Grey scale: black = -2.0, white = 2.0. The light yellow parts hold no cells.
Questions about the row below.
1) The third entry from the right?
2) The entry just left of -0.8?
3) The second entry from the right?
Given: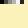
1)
0.8
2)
-2.0
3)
1.8

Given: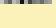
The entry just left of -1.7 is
0.5
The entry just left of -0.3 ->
0.1

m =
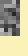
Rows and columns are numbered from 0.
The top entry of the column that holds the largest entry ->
-0.2
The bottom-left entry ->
0.6
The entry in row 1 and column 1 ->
0.6
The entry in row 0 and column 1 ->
-0.2
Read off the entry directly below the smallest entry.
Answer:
-0.2
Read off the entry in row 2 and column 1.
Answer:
-0.6
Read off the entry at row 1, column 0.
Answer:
0.0
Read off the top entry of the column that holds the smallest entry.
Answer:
0.8
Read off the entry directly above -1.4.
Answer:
-0.8
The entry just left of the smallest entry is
-0.4
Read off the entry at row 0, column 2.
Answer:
-0.2
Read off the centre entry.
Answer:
0.0
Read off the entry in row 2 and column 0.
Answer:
0.0

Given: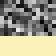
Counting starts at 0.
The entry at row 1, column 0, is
-1.1
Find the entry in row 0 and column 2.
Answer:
0.1
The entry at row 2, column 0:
-0.7
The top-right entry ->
-0.5
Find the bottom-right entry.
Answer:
0.5
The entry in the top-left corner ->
-1.5
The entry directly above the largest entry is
0.7
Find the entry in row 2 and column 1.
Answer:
0.7
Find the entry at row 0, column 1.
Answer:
-0.9
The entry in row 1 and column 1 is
-0.3
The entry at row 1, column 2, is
-0.5
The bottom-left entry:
-0.7
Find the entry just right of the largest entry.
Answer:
0.9
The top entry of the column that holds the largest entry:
0.9

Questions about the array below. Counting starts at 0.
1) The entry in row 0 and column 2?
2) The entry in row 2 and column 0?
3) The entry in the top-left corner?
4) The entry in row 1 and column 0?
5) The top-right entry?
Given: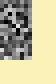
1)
-0.6
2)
-1.4
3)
-0.2
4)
-0.4
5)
0.0

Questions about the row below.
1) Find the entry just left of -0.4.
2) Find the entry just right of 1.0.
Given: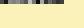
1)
-1.2
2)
-0.2

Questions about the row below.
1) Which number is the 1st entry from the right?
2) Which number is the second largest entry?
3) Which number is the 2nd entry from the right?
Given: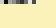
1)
-0.8
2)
1.2
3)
1.6

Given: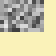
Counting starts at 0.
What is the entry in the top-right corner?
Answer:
-0.8
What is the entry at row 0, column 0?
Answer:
0.6
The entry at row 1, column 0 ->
0.6
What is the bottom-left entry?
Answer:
-0.4
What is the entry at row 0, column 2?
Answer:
0.6
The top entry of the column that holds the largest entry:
1.0
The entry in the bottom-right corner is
0.4
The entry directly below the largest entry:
0.8
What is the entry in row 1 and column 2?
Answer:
0.4
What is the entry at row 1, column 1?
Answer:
-0.2
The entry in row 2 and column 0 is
0.6
